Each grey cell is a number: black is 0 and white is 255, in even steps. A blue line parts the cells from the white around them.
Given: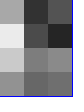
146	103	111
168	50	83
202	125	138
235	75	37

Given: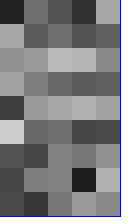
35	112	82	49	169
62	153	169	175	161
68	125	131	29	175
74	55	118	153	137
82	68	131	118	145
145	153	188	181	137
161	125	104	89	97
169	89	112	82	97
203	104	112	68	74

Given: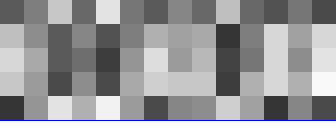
53	149	227	176	242	155	74	134	141	207	161	53	134	74
90	126	199	104	227	118	90	134	104	191	104	82	118	74
191	141	90	134	82	126	176	161	169	53	126	215	161	215
199	155	74	141	74	169	207	199	199	61	176	215	176	249
215	169	90	110	61	149	221	155	184	67	118	215	141	227

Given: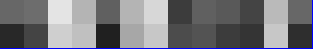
40	68	207	192	32	167	199	76	83	60	52	199	46
103	109	228	180	96	180	215	60	96	89	68	186	103

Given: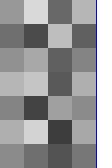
111	75	190	96
132	67	160	139
139	111	83	119
145	168	96	132
152	217	104	182
175	211	61	168
182	197	89	175

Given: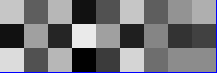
17	160	37	234	160	31	133	51	65
198	94	183	17	81	198	94	147	175
220	81	183	1	59	213	110	140	140
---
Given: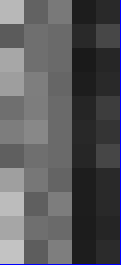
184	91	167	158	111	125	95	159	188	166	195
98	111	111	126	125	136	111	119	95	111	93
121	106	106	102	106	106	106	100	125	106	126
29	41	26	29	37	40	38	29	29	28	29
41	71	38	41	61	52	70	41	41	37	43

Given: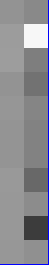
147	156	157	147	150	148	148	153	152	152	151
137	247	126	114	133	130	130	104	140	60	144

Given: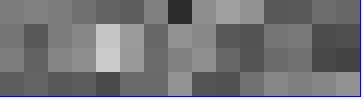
123	117	125	93
129	88	98	100
124	123	133	87
112	135	142	92
99	197	203	74
93	155	153	105
128	103	107	106
44	146	129	147
142	136	143	84
160	87	103	81
146	83	84	113
88	117	107	135
89	121	113	127
109	76	72	134
103	78	67	146

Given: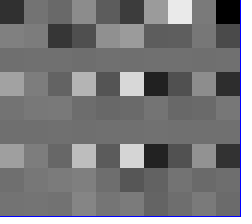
48	128	111	162	115	111	159	111	115
115	124	112	125	120	111	125	119	116
105	54	112	99	121	112	103	123	114
140	79	110	180	109	111	189	127	133
92	144	112	84	104	112	91	110	117
60	155	111	216	106	112	213	86	123
155	93	112	33	116	113	34	98	100
234	94	112	80	104	112	81	115	110
122	119	111	141	106	112	146	106	122
0	74	112	45	119	112	50	110	107

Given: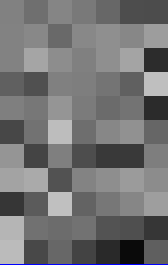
129	130	130	96	127	71	149	163	54	181	187
111	136	165	80	119	114	68	170	91	113	72
133	105	141	128	149	189	127	82	192	108	103
121	136	128	126	123	110	77	131	99	114	67
103	143	143	116	107	135	57	142	119	83	41
77	135	164	96	115	145	57	155	134	79	10
76	157	44	191	43	102	126	140	158	54	95

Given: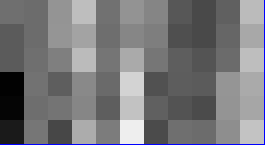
111	91	91	2	5	26
108	108	111	114	110	118
148	149	127	94	116	71
190	163	187	137	134	172
113	110	117	106	94	124
147	134	170	211	194	238
133	126	118	81	96	75
87	79	94	93	83	111
73	73	84	91	75	108
96	102	107	149	148	142
187	168	190	170	166	195

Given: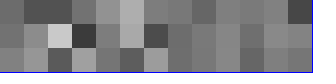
108	114	129
82	140	150
82	201	90
114	59	160
146	125	117
174	169	93
125	76	156
120	109	110
102	121	120
127	134	135
122	111	102
129	137	127
71	131	118

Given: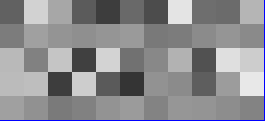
97	124	185	187	160
210	160	129	190	145
167	148	197	61	122
91	143	64	205	129
61	149	211	90	147
105	154	113	52	155
76	121	136	146	131
228	124	178	139	150
110	139	81	94	148
107	149	223	156	141
181	138	205	232	131

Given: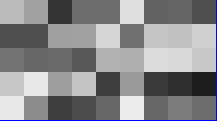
187	78	114	199	231
161	78	102	232	140
52	159	105	158	62
109	161	88	196	76
108	214	177	62	103
223	111	174	153	236
98	197	220	58	102
101	192	217	47	123
79	207	200	29	108
